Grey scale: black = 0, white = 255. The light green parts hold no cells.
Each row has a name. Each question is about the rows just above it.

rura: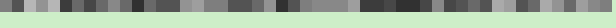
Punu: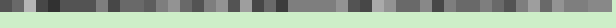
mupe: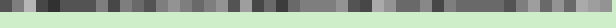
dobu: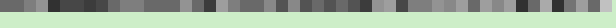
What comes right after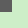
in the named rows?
[126]
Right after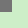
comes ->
[158]

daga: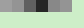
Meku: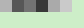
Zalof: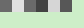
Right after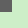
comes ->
[38]
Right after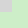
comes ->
[87]
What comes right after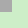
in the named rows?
[202]
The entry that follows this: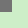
[56]
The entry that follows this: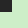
[136]

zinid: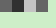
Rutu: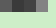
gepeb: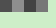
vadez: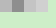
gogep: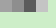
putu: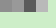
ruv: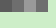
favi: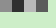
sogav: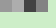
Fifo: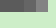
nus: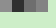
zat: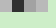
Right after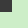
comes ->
[67]
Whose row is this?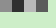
favi
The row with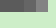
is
Fifo
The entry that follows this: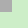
[67]
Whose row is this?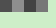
gepeb
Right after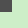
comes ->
[142]

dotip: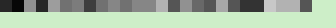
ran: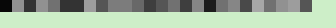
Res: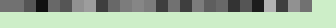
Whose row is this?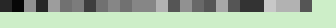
dotip
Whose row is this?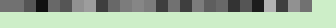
Res
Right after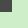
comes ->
[167]
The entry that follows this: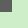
[104]
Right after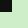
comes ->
[104]

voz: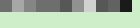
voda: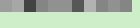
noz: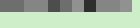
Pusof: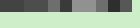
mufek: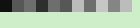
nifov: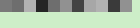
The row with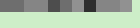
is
noz
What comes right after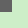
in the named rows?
[26]
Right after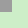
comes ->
[167]
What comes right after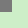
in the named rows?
[110]

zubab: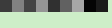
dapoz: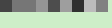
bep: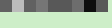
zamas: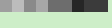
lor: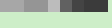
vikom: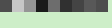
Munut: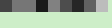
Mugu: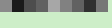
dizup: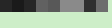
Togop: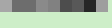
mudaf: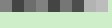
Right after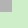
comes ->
[188]
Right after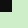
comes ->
[88]

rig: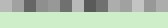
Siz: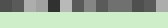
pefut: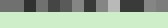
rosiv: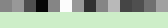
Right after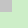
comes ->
[152]
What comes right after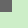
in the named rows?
[143]
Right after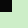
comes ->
[133]
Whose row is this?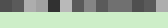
Siz
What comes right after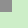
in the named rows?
[152]

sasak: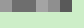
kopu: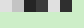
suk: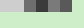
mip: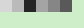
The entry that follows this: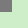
[89]
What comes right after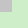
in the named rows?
[37]
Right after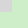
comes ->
[186]
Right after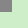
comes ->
[89]
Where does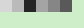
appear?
mip

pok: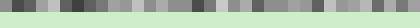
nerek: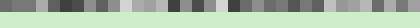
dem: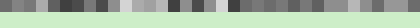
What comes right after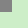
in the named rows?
[120]
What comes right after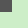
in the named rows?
[120]

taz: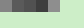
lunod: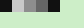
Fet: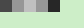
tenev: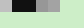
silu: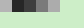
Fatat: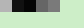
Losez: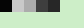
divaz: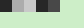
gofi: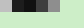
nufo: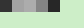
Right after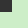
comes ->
[163]
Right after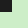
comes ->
[17]

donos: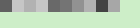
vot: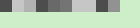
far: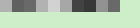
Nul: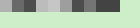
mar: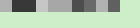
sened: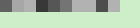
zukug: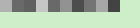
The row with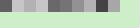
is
donos
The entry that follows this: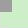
[77]
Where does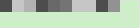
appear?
vot
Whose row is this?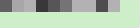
sened
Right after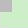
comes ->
[198]
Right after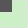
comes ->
[116]

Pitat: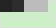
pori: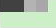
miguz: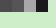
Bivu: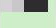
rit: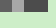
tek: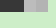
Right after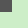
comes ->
[167]
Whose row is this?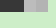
tek
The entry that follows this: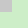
[45]
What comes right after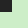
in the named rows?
[45]

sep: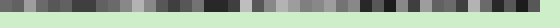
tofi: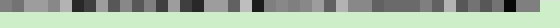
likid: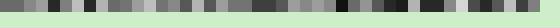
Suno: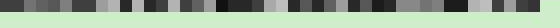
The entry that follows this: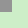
[87]
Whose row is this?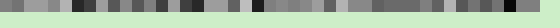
tofi
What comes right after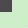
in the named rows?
[40]
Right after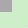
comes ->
[190]

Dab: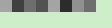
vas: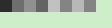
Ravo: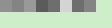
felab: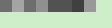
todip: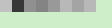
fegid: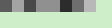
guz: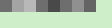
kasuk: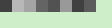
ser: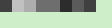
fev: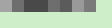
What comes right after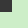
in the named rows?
[144]
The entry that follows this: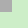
[110]
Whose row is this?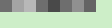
guz
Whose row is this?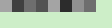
Dab

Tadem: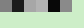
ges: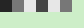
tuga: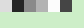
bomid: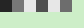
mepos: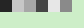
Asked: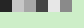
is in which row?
mepos
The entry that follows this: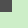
[231]
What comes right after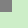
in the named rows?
[27]

